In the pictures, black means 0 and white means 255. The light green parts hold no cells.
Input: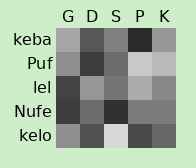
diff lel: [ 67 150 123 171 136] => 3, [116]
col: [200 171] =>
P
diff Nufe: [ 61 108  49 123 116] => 5, [123]
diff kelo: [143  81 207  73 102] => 3, [215]
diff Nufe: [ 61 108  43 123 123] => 3, [49]

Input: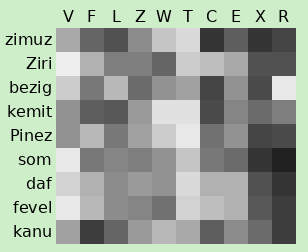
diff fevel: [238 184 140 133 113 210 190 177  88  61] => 1, [232]
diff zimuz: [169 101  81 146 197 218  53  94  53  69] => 4, [140]
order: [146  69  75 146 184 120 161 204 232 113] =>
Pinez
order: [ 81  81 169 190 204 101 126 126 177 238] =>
Ziri
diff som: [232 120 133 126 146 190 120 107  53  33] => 6, [197]

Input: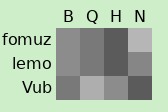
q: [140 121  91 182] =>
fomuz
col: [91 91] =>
H
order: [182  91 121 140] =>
fomuz
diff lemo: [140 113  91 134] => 2, [121]

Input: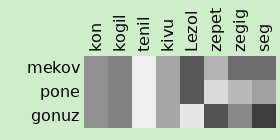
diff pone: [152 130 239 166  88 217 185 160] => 1, [144]
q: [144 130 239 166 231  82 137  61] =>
gonuz

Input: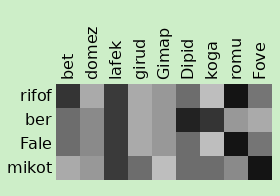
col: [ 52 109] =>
bet
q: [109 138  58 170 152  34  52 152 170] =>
ber
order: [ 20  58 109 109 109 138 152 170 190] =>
mikot
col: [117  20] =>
Fove
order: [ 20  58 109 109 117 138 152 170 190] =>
Fale
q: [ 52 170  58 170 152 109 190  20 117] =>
rifof

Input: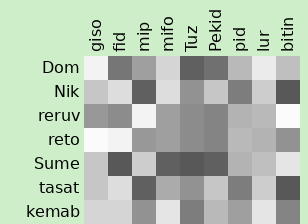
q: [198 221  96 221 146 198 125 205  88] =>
Nik
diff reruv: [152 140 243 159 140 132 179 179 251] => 8, [185]
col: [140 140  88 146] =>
Tuz
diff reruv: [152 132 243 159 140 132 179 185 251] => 2, [140]
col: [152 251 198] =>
giso
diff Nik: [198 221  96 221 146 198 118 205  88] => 7, [125]
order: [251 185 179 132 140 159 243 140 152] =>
reruv

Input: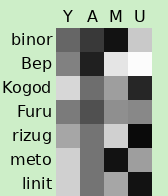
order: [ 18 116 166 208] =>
linit
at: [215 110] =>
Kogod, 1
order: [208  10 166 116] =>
rizug
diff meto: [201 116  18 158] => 1, [208]
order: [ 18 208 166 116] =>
linit
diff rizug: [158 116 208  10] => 1, [166]

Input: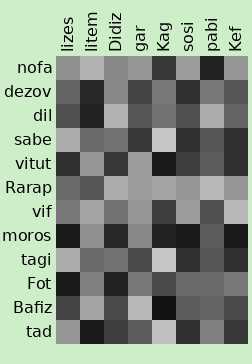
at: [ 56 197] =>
sabe, 4
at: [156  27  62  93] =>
vitut, 4
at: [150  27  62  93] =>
tad, 1
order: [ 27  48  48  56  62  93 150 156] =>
vitut

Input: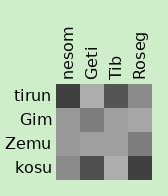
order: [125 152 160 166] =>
Gim
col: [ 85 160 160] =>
Tib
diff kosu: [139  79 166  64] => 3, [173]
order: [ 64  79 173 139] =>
kosu
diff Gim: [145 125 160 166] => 1, [152]
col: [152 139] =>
nesom
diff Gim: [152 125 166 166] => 3, [160]

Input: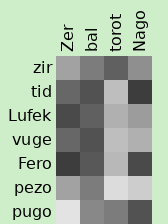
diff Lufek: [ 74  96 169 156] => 3, [176]
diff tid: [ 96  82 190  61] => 1, [103]

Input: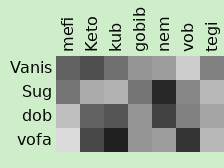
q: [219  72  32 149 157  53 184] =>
vofa
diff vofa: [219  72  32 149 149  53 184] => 5, [157]

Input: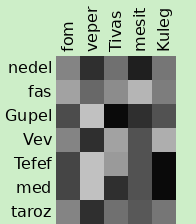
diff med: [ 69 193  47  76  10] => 4, [82]
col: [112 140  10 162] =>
Tivas
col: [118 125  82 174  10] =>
Kuleg
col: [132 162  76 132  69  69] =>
fom
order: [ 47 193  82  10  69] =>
med
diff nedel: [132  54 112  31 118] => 2, [47]
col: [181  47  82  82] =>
mesit

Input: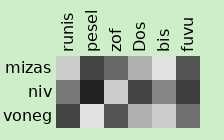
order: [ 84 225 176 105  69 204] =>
mizas
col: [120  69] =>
runis
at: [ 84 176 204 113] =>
voneg, 3
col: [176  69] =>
Dos
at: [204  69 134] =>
niv, 3

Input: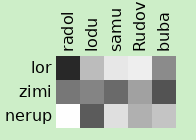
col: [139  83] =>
buba
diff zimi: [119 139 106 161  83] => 2, [132]

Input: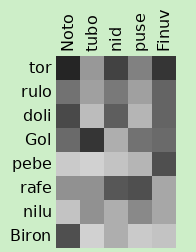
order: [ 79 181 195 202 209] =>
pebe
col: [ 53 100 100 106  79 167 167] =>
Finuv
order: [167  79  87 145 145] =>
rafe
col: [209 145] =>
tubo
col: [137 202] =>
puse
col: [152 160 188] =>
tubo

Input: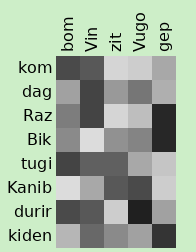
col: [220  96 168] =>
Vin
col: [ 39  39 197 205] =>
gep
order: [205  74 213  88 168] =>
kom
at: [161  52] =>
kiden, 4
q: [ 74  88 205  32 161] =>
durir
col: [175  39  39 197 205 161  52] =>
gep

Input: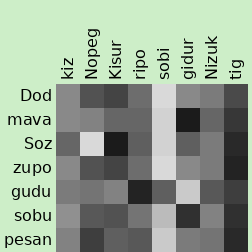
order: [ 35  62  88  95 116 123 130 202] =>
gudu
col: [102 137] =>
kiz
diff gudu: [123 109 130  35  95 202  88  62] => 2, [116]
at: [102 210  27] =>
mava, 4
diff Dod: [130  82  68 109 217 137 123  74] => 1, [137]
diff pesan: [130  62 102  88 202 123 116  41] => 3, [95]
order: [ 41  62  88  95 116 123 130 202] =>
pesan

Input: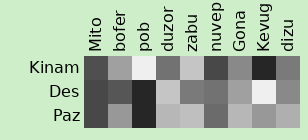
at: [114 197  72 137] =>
Kinam, 4
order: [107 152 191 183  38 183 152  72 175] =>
Paz
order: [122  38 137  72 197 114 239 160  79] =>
Kinam
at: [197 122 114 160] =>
Des, 4
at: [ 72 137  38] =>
Kinam, 6

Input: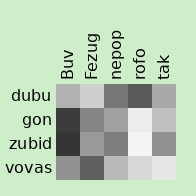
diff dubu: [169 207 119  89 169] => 1, [177]
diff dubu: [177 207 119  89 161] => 5, [169]

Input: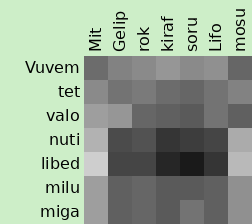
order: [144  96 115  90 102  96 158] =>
miga
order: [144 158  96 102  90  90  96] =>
milu
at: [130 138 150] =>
Vuvem, 2
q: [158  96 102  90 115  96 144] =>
miga

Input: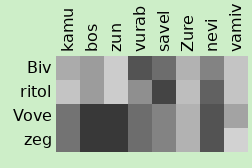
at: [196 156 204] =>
ritol, 1
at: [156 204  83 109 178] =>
Biv, 2
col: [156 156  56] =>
bos
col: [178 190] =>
Zure
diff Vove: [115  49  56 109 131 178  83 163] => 2, [56]
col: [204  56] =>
zun
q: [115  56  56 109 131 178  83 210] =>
zeg

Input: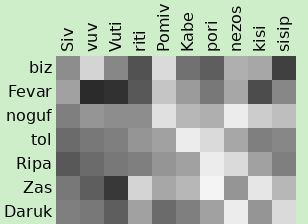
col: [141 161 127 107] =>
Siv
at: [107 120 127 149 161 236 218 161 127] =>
Ripa, 2
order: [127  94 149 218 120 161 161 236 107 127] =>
Daruk
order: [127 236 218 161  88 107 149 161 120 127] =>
Ripa
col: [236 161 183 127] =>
Kabe
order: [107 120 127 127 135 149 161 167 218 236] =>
tol
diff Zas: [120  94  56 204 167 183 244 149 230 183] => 4, [212]

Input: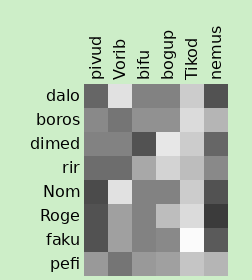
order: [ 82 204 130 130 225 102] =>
dalo
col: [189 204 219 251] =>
Tikod

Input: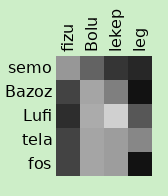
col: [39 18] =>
leg
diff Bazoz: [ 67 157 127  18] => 2, [165]

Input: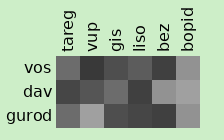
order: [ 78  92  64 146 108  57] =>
vos
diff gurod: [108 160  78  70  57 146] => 5, [64]
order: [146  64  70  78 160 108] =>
gurod
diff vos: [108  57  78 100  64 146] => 4, [92]

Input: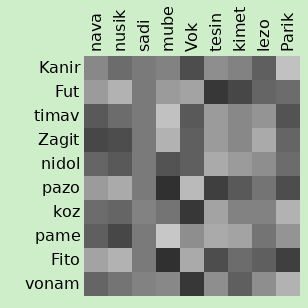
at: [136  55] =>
vonam, 4
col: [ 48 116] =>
mube
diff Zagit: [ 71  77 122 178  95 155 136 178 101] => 8, [170]
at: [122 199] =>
pame, 3
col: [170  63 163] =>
tesin
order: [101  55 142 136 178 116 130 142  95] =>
vonam

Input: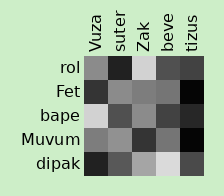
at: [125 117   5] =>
Fet, 3
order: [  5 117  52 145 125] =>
Muvum
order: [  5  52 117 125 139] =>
Fet
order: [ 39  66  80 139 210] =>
bape
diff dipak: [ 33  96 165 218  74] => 2, [88]
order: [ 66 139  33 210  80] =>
rol
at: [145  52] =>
Muvum, 2

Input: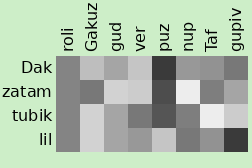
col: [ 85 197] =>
puz
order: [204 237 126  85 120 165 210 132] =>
tubik
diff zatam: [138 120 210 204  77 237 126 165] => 1, [132]
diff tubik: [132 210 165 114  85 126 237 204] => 4, [120]
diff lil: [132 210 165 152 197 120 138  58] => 7, [146]
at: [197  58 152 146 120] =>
Dak, 4

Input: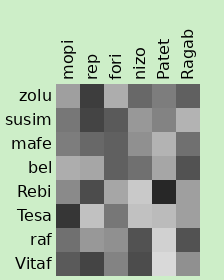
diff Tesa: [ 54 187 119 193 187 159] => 2, [193]
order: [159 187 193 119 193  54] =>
Tesa
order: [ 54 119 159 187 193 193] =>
Tesa
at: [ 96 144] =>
mafe, 3
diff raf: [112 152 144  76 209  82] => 4, [82]

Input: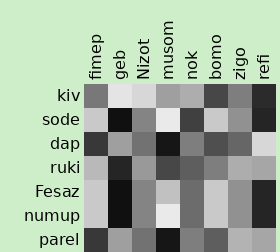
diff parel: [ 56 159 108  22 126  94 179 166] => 3, [114]
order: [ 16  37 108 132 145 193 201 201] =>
Fesaz
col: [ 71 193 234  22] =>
musom
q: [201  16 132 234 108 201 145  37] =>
numup

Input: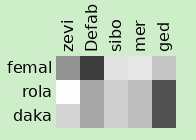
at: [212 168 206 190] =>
daka, 1
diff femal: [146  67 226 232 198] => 2, [61]
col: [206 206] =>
sibo
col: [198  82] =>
ged
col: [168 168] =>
Defab
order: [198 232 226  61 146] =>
femal

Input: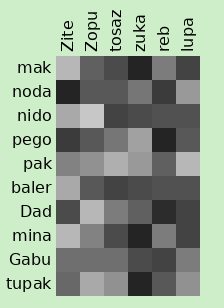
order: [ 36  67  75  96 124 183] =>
mak
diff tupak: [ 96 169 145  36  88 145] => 1, [104]
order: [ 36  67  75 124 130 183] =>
mina
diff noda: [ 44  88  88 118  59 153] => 1, [36]
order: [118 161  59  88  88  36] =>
pego
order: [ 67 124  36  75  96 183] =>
mak

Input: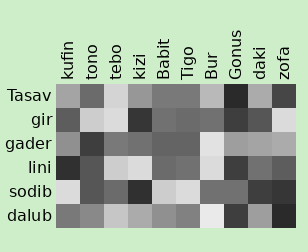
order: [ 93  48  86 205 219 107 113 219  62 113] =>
lini
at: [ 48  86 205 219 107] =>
lini, 1
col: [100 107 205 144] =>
Babit
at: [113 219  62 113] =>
lini, 6
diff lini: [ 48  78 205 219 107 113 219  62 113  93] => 2, [86]
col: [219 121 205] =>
tebo

